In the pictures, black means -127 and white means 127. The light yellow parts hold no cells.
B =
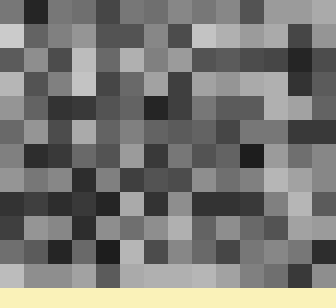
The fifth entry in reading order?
-57
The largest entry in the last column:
42
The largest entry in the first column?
75
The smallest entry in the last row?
-70
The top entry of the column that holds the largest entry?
-8
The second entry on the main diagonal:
-28
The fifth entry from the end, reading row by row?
34
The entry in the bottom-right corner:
14
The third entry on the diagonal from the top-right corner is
-57
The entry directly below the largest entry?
-36
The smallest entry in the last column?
-82
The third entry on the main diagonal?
-51
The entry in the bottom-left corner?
60
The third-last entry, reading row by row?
-16
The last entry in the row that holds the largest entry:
21
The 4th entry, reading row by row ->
-16

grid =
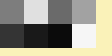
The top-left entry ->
-2
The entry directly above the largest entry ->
34
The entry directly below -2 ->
-75

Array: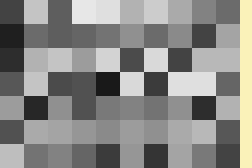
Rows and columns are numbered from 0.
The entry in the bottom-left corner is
62
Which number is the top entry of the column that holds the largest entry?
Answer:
103
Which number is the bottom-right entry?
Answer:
-60
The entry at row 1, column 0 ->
-96
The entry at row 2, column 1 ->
50
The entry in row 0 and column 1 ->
68
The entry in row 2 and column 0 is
-82
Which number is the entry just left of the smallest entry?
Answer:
-46
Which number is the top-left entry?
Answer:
-60
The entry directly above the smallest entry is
83
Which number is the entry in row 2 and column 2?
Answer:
68
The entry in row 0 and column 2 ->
-33
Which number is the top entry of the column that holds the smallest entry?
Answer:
95
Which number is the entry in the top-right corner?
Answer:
-20
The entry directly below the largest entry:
-26

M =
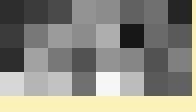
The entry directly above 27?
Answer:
-53
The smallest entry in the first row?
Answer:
-90
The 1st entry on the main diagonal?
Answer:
-82
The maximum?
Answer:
118
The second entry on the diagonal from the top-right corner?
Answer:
-22
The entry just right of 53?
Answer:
66
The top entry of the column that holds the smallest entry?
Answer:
-30
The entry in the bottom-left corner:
87
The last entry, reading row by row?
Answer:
-30
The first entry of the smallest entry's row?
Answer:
-68

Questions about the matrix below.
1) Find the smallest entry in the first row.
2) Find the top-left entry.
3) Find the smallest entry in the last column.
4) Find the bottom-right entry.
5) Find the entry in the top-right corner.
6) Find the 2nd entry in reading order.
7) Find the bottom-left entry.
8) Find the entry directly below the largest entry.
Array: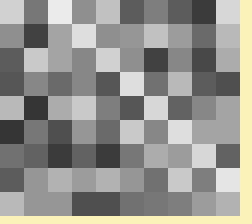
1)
-68
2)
81
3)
-48
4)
50
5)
87
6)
-8
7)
57
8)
36

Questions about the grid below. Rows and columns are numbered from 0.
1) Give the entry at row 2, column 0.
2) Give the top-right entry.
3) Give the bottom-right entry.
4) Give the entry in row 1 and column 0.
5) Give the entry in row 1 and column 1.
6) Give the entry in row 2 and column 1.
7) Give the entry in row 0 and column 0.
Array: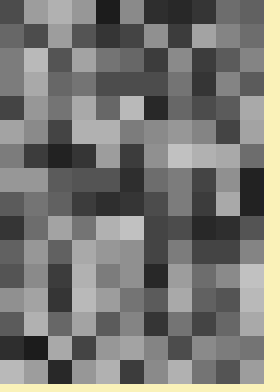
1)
-3
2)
-30
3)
29
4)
-24
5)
-51
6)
57
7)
-51
